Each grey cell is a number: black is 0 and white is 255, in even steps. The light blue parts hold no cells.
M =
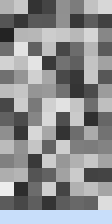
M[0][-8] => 178
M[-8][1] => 204
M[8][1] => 75
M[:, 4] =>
[144, 145, 200, 71, 114, 73, 113, 226, 79, 51, 207, 151, 162, 68, 92]
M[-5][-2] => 124
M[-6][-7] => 54
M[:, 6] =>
[194, 93, 214, 182, 195, 199, 75, 110, 47, 171, 124, 199, 66, 191, 99]
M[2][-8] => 35
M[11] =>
[128, 143, 57, 205, 151, 177, 199, 163]
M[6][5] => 52
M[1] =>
[85, 54, 89, 88, 145, 55, 93, 65]
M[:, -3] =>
[124, 55, 184, 108, 95, 55, 52, 197, 202, 109, 126, 177, 203, 177, 104]
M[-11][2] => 228
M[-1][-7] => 71
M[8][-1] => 102
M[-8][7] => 191
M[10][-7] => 146
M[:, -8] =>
[178, 85, 35, 110, 210, 112, 188, 71, 97, 143, 187, 128, 174, 237, 91]
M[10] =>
[187, 146, 197, 99, 207, 126, 124, 131]

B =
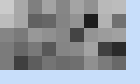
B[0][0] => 203
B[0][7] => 185
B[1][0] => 188
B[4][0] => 123
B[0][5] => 164
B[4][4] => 107
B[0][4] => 134
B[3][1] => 104
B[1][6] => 29
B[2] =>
[133, 122, 152, 144, 135, 68, 148, 156, 161]
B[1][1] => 167
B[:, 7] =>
[185, 179, 156, 64, 123]
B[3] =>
[123, 104, 121, 88, 133, 137, 163, 64, 42]

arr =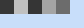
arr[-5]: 55
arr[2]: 53
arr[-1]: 108

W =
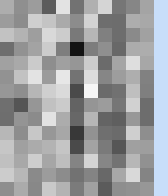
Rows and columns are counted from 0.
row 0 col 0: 173
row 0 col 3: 92
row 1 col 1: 140
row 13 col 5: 123
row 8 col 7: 100
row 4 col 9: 222
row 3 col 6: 125
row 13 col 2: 136
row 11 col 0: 192
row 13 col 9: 145
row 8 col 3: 226
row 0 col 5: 114
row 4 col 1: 169
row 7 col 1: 85
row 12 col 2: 138
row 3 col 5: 19
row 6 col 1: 142
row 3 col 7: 143
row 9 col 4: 167
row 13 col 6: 161
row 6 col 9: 191
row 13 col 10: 151
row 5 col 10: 129
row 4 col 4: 160
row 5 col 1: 194
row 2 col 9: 138
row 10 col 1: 160
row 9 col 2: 199
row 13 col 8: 142
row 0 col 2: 156
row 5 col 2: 227
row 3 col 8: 104
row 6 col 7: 107
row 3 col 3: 204
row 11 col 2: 206
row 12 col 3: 156
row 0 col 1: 143
